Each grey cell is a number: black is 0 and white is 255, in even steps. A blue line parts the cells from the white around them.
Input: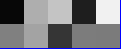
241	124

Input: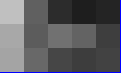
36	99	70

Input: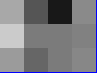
138	123	102

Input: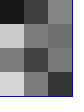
132	122	124

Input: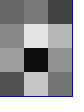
65	229	157

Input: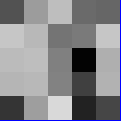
102	122	128	184	52

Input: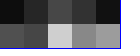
17	136
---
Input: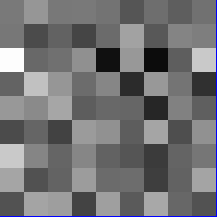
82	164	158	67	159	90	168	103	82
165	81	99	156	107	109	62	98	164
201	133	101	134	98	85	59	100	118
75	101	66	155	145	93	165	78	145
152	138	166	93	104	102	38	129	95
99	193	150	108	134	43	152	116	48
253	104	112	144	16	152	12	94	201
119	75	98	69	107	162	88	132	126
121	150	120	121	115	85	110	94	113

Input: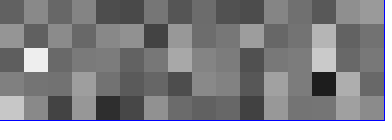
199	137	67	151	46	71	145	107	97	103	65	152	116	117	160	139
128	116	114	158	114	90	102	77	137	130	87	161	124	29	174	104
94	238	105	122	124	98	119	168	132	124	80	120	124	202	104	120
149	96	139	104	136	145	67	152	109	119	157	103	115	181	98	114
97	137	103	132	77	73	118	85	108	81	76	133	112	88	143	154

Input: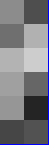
70	82
150	36
160	102
179	205
111	177
140	78

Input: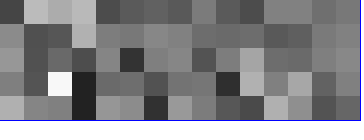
176	133	128	34	150	140	49	153	124	87	74	176	143	83	102
127	84	248	34	106	110	82	115	118	47	177	128	167	98	128
151	81	105	77	133	51	127	134	83	125	165	109	106	127	136
139	80	86	177	125	120	135	129	109	106	109	89	95	122	129
69	187	172	185	76	90	97	89	123	90	76	129	129	111	120

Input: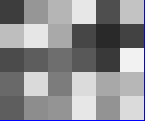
94	141	148	231	147	219
105	218	124	219	168	183
75	93	110	88	57	242
190	230	169	70	41	66
61	150	181	231	78	195

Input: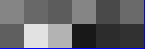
95	226	179	24	44	49
133	104	92	133	73	106

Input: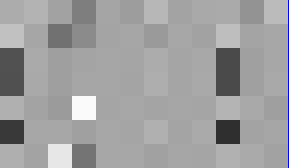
175	163	231	116	167	167	161	166	165	177	170	162
57	167	167	160	167	165	176	164	170	47	163	166
176	163	155	250	165	167	164	166	165	180	169	159
80	169	159	166	166	164	174	165	169	74	160	169
81	170	159	164	166	165	172	165	168	74	160	167
193	166	113	139	164	166	154	167	162	190	164	167
172	179	162	126	165	157	183	163	169	170	147	187

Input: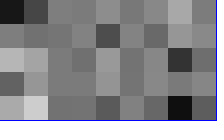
170	205	114	115	90	129	103	15	93
98	150	123	123	148	116	136	122	134
182	164	123	112	153	115	135	51	110
126	113	117	130	77	131	105	150	137
23	70	126	123	141	120	136	168	124
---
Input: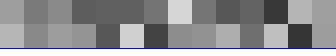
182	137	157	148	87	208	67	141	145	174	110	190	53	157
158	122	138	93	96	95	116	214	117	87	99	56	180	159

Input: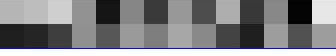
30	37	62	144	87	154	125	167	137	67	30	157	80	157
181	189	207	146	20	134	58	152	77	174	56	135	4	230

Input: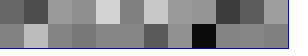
131	187	132	120	134	135	90	144	11	133	135	129
102	76	154	142	211	129	200	154	150	60	91	158

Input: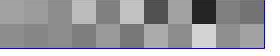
141	135	140	126	153	119	171	140	211	142	162
161	155	140	187	128	193	81	162	37	127	115

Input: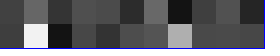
62	242	19	71	51	77	84	175	73	74	71
65	102	52	79	75	44	104	19	63	81	37

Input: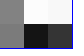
123	20	52
130	252	248
